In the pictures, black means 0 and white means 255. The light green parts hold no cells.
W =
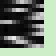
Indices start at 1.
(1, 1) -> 13
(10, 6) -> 105
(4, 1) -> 12
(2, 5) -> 9
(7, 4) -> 14
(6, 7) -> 11
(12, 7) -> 62
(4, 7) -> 14
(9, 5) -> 10
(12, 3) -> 14
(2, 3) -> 14
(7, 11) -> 211
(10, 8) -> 21
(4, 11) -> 206
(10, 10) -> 10
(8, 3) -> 13
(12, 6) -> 19
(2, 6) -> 9
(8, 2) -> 1
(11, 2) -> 28
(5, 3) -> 11
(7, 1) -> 13
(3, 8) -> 43
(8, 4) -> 13
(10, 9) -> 12
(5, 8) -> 91
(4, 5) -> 7
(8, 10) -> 62
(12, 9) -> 171
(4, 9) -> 103
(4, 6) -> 7

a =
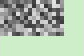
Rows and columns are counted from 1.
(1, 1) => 80
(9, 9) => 114
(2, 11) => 223
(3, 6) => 91
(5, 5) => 56
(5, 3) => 190
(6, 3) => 118
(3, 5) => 139
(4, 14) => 216
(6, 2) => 54
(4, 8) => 64
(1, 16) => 157
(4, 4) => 62
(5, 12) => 77
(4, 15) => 86
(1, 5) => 92
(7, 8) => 65
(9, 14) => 130
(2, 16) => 148
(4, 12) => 114
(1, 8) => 126
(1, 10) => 225
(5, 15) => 57
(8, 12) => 150
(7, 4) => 141
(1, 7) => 105
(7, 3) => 84
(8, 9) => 94
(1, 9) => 66
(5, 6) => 145
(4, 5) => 222
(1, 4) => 114
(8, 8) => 221
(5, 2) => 134
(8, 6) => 182

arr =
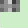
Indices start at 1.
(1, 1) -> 94
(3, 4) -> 83
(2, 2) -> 145
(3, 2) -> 141
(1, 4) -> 57

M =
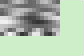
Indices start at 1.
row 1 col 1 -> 109
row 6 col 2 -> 240
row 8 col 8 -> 98
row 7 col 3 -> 182
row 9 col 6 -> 54
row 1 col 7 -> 135
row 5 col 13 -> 186
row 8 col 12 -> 98
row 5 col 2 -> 220
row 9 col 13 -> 55
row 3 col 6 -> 191
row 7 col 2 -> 193
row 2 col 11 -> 128
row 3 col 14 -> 131
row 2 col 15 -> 177
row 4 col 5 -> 195
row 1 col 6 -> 174
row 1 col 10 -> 143
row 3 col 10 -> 118
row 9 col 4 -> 208
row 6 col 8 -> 80
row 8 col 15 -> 184
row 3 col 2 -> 129
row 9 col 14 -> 122
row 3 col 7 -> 182
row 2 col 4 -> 127
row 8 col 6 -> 187
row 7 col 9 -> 98
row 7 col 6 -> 134
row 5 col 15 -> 224
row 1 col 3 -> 132
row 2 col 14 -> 166
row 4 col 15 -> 123
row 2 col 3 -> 140
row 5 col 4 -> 173

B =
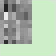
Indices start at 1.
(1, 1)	164
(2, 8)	137
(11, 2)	44
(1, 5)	184
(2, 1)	156
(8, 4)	113
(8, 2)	100
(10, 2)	179
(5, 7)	97
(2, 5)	123
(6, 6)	143
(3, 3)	123
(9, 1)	164
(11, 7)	148
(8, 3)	133
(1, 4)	126
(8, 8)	171
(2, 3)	123
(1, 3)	139
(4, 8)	135
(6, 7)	142
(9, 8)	166
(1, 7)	152
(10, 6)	138
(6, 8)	156
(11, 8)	133
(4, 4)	171

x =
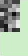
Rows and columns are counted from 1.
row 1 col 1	148
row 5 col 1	84
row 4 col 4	14
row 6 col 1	46
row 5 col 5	143
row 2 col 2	116
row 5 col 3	146
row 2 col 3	102
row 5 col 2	58
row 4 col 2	98
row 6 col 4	158

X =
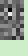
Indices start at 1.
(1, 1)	132
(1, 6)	127
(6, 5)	86
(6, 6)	136
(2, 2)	97
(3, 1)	65
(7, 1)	139
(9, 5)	63
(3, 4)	150
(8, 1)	87
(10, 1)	101
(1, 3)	162
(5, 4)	143
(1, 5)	99
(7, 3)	129
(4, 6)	182
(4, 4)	154
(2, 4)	119

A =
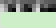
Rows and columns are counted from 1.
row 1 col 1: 132
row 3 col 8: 9
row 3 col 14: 14
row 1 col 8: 91
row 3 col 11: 25
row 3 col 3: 41
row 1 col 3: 123
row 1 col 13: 90
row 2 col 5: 191
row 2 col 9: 127
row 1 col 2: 105
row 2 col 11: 72

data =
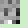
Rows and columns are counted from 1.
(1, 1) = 146
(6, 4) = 101
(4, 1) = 186
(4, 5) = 34
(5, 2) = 169
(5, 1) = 178
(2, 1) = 163
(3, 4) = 177
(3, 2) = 92
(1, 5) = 124

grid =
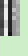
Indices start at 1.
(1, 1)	74
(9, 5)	161
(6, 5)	165
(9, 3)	20
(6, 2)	207
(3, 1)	74
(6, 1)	66
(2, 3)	36
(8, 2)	236
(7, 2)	205
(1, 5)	183
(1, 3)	38
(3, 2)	236
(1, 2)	236
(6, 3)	36

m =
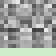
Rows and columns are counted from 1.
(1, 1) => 129
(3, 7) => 162
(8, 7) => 203
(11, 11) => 159
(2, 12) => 208
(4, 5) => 160
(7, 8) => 99
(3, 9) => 123
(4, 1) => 128
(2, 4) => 109
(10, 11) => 143
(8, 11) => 72
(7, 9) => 186
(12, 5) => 141
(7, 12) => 120
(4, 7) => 176
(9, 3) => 117
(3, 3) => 127
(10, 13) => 209
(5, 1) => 138
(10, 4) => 105
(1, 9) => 137
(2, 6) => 195
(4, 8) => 160
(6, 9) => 180
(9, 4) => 142
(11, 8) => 173
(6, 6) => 98
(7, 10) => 225
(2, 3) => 86
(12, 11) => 123
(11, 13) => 178
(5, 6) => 134
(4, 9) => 95
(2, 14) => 83
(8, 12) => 235
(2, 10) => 136
